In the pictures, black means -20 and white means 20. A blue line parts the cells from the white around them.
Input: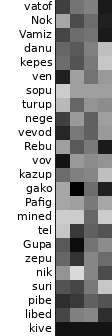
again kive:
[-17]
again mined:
[12]
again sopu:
[5]

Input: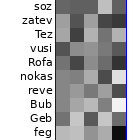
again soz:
[-5]
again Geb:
[11]

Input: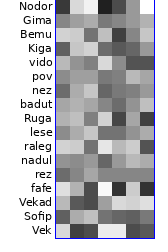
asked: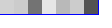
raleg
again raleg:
[12]
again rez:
[1]

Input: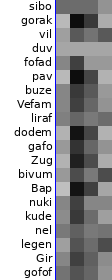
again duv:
[6]
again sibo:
[-3]
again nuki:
[1]
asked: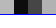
pav
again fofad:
[4]

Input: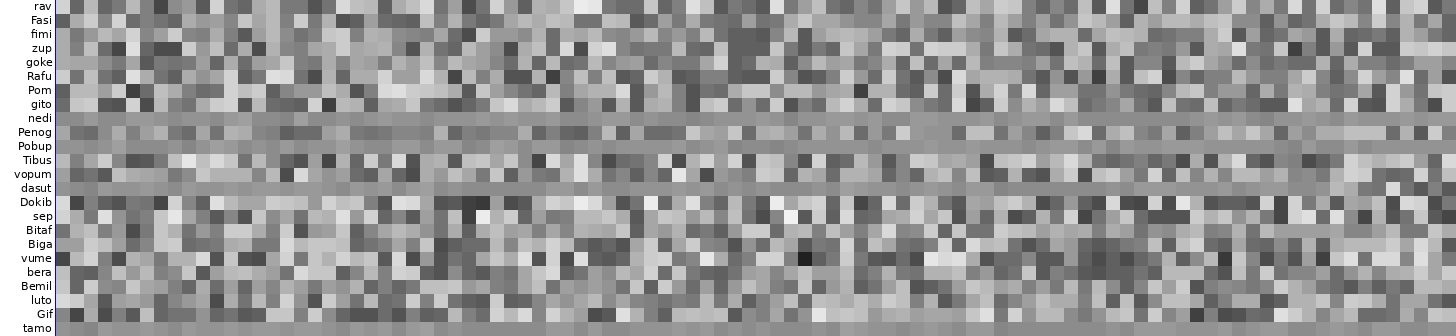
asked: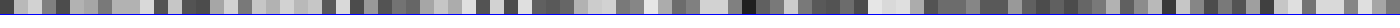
vume
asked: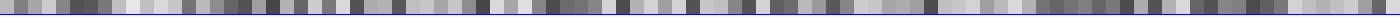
Tibus
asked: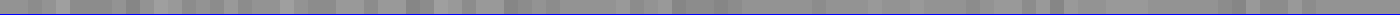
Pobup

